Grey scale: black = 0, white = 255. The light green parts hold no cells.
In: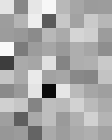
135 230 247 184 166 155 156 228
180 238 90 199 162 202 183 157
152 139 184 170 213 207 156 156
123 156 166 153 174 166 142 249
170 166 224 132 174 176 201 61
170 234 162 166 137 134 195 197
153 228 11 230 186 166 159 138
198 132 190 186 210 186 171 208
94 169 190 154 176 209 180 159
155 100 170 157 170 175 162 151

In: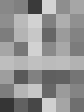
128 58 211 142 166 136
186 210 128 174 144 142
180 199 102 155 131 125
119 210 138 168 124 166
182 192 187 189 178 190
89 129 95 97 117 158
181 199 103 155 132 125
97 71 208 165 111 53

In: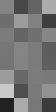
71 99 172 131
156 130 63 110
100 112 134 124
132 124 93 118
131 123 95 116
104 124 121 156
78 122 146 201
171 120 59 34

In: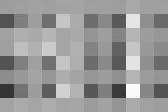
159 162 160 163 164 159 160 158 168 160 159 157
127 158 111 197 172 110 137 89 229 143 106 82
175 169 181 165 169 148 158 132 181 157 151 161
191 176 203 165 176 131 152 98 197 153 138 160
128 160 112 196 174 108 137 88 228 143 106 83
153 164 150 173 164 150 157 144 180 156 149 141
114 157 92 209 178 88 127 58 251 134 83 53
171 165 173 165 166 156 162 148 171 161 158 163

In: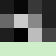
7 56 33 26
202 136 32 104
2 189 68 30

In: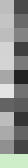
74 189
105 196
131 189
64 211
122 212
35 167
113 228
91 99
53 189
100 170
68 144

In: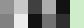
200 64 172 18 147
236 18 114 47 129

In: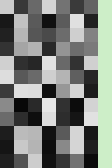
56 105 212 115 58 99 204
193 90 16 91 224 32 24
182 86 74 108 207 130 33
165 179 40 148 109 122 51
48 38 226 105 50 208 208
89 106 207 180 95 38 221
223 221 16 151 213 28 58
8 41 231 49 12 211 138
45 14 221 45 21 225 107
187 183 17 90 213 23 29
200 180 13 137 213 31 21
82 205 17 52 114 11 31

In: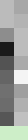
167 187
179 187
188 141
188 26
170 83
244 101
159 112
176 108
192 86
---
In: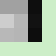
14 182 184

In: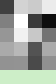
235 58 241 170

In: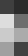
43 221

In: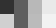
233 187

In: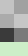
161 171

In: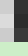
50 219
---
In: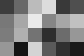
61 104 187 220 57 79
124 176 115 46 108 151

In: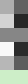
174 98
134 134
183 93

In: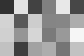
49 226 66 128 232 71
208 149 214 122 153 246

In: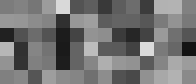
124 130 118 156 217 83 94 57 93 109 60 178 179 129
33 82 108 83 28 68 147 142 59 38 67 154 112 85
147 51 128 120 29 100 134 175 151 146 90 133 170 156

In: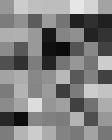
151 204 191 189 189 230 212 163
175 176 153 24 133 144 35 51
80 48 125 36 117 151 118 205
123 179 134 155 62 123 204 195
40 13 135 128 124 179 79 152

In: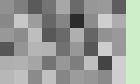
145 126 90 116 167 106 151 154 93
152 140 190 88 106 175 101 146 153
175 177 165 116 151 126 191 68 207
